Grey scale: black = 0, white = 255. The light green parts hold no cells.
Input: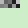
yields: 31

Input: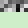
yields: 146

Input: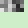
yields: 40

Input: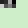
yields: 169

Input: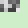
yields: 79

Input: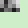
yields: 127

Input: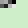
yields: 74

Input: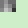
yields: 135
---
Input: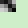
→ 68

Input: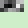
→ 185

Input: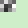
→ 142

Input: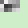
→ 172

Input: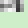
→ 79

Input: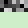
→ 205

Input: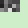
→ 70
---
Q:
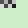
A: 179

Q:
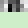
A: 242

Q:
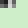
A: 31

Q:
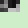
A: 150

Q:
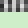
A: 220

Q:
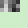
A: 204
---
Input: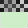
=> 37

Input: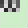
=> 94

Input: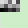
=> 73

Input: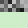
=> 167

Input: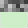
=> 60

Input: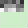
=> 46

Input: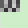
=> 67

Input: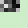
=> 125
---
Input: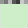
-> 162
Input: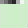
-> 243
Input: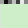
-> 133
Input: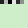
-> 144
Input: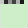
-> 25
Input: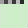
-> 42
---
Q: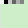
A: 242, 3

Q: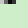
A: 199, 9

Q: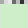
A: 231, 52

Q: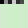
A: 201, 6

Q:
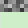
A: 193, 53

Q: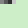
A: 200, 48

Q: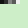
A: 239, 16
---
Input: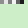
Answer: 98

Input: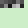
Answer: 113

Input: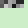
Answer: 38

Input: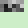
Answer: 170

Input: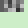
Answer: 109

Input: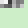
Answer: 118

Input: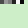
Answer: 248

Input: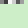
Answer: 88
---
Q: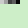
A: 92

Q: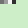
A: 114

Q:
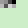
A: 172

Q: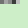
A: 138

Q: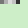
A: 177

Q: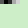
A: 87

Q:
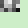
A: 205

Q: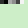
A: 141

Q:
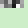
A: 184

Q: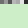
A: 170
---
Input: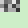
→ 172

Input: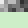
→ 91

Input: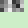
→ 238

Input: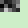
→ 127

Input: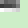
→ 237

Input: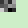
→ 1

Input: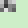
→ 135

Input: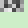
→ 235
